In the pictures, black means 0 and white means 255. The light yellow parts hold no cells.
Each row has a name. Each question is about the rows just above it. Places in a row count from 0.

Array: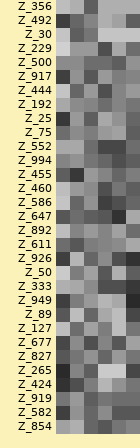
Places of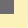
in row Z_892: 5
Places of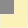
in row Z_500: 0 1
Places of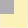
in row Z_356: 1 3 4 5
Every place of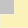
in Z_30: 0 3 4 5
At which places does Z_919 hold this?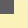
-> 2
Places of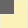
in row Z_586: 1 5

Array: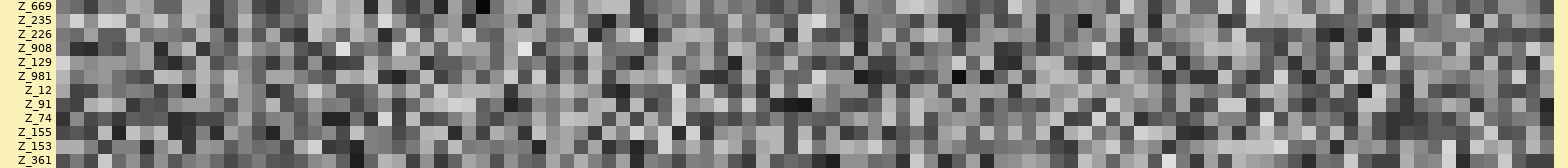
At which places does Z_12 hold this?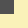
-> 16 20 21 45 63 84 90 92 100 103
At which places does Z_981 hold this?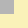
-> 0 8 10 20 49 72 76
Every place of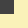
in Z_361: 25 94 95 105 106

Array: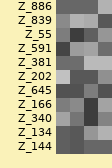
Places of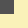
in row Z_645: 0 1 3
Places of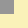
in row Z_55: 3
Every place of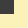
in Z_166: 2
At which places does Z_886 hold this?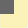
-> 0 1 2
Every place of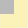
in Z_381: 2 3
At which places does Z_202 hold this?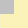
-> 0
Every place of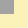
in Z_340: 0

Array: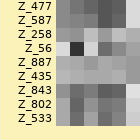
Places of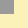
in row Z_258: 0 3
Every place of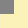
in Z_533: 4
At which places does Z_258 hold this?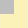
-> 2 4
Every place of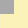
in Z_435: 2 3
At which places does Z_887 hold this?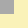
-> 1 3

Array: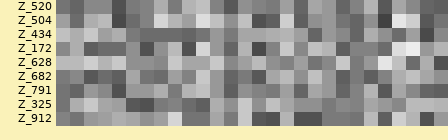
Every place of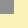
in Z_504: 12 18 22
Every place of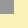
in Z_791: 2 5 6 11 19

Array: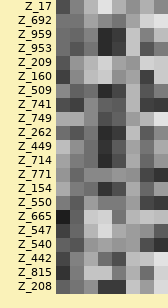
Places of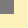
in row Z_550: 0 3 4
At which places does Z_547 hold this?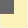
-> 1
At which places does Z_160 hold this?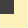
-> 0 6

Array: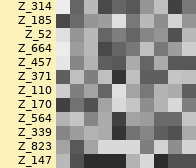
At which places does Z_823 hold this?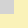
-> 7 9
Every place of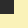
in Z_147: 2 3 4 7
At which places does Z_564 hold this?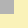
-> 0
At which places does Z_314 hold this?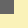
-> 1 4
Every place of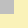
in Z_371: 1 3 5 9
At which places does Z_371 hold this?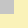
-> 8

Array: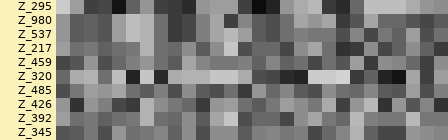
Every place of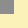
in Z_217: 9 11 17 22 25
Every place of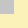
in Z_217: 12
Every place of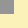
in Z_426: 0 2 11 21 24
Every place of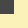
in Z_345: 18 23 24
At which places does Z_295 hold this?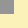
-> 6 10 16 26
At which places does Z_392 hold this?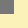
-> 2 5 19 23 24 26 27
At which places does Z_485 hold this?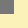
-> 1

